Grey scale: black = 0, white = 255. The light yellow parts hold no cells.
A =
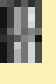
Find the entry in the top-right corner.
76
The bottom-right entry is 76
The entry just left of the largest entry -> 116
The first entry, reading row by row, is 91
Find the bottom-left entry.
19
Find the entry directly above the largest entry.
212
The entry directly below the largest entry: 212
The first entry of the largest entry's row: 19
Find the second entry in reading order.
76
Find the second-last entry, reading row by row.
212
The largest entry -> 226
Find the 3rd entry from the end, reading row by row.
116

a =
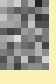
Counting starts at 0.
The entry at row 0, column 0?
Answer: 195
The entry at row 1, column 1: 124
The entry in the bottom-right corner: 124
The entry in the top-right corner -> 109
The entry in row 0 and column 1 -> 179
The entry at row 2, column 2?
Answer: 166
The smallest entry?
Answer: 35
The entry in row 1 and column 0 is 154
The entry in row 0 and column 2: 208
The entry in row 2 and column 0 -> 195
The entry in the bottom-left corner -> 109
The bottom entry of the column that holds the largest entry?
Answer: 67
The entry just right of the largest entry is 124
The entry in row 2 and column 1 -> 154
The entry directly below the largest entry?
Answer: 140
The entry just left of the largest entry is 179

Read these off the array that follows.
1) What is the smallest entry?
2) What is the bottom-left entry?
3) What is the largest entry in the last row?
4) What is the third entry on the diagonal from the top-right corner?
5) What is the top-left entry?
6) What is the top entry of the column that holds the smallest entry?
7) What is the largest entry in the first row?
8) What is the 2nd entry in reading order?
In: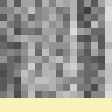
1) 63
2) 120
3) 220
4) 104
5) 104
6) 146
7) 206
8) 162

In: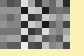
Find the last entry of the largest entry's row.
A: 68
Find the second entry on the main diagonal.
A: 148
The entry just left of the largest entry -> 93
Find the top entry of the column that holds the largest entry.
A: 221
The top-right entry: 41
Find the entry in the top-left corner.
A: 117
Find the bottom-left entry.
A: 117
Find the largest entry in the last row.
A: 237
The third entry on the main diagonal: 133
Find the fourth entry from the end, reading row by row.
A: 192
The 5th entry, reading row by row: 163

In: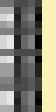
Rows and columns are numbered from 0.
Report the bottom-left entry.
173
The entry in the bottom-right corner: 32
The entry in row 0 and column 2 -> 74
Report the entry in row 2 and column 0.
213
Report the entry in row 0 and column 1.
115
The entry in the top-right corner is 61
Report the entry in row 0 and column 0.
115
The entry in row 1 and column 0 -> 173
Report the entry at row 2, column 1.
228
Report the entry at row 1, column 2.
48

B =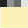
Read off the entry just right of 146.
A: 103
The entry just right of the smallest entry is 146

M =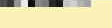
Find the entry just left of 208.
195
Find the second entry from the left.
54
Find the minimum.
15
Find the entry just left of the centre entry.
134

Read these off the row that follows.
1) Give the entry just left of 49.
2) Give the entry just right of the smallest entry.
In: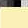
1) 91
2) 207

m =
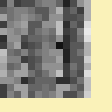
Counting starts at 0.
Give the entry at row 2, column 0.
161
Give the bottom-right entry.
206
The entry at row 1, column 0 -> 101
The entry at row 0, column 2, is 62
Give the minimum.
18
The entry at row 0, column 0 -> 62
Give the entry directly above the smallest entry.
145
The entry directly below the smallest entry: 145
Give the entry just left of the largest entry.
129
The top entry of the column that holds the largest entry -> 176
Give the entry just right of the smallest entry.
46
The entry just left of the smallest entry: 114
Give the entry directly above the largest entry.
220
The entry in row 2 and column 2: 129
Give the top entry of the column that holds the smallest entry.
101
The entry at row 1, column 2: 129
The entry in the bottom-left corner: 62

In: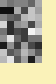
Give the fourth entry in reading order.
130
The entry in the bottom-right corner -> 159
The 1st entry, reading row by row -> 144
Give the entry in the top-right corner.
171
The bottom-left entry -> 183
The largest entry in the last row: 227
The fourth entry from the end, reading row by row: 89
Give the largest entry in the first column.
212
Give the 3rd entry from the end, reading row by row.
159
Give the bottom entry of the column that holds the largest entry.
28
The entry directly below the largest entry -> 116
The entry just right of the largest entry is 212
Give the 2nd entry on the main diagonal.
15
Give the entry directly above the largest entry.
73
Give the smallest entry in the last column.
44
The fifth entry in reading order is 102

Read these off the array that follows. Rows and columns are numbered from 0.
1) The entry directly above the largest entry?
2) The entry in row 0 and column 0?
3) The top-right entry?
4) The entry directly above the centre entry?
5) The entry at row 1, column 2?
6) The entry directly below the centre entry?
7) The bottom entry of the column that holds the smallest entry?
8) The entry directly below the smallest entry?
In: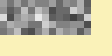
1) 190
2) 159
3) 94
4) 159
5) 118
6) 206
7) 159
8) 145
